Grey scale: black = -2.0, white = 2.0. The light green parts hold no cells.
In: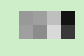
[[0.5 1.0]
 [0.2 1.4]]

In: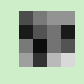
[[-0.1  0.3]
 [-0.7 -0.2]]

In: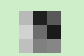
[[-1.5 -0.6]
 [-0.3 -1.6]]

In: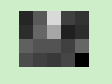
[[-0.6  1.4]
 [-0.4  0.6]]

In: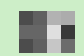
[[-0.5  0.8]
 [-0.4  1.5]]

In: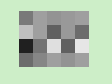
[[ 0.5  0.3]
 [ 0.5 -0.5]]
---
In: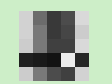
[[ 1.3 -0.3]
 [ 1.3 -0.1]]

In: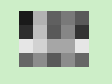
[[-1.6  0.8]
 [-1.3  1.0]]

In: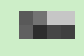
[[-0.6 -0.2]
 [-0.5 -1.3]]

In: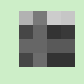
[[ 0.8 -0.1]
 [-0.9 -0.4]]

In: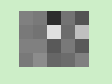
[[ 0.0 -0.1]
 [-0.1 -0.2]]

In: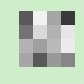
[[-0.6  1.8]
 [-0.2  1.4]]
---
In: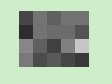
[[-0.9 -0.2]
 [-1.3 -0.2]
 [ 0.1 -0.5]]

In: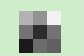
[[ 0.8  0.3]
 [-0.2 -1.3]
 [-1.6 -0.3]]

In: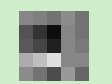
[[ 0.1  0.0]
 [-0.7 -1.2]
 [-0.6 -0.9]]

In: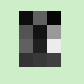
[[-1.8 -0.5]
 [-0.7 -1.7]
 [-0.5 -1.5]]

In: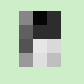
[[ 0.1 -1.9]
 [-0.5 -1.3]
 [-0.7  1.6]]

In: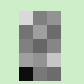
[[ 1.4  0.0]
 [-0.2  0.5]
 [ 0.0 -0.4]]

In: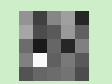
[[ 0.3 -1.0]
 [ 0.6 -0.8]
 [-0.3 -1.6]]

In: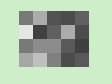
[[-0.1  0.7]
 [ 1.6 -1.0]
 [-0.1  0.2]]
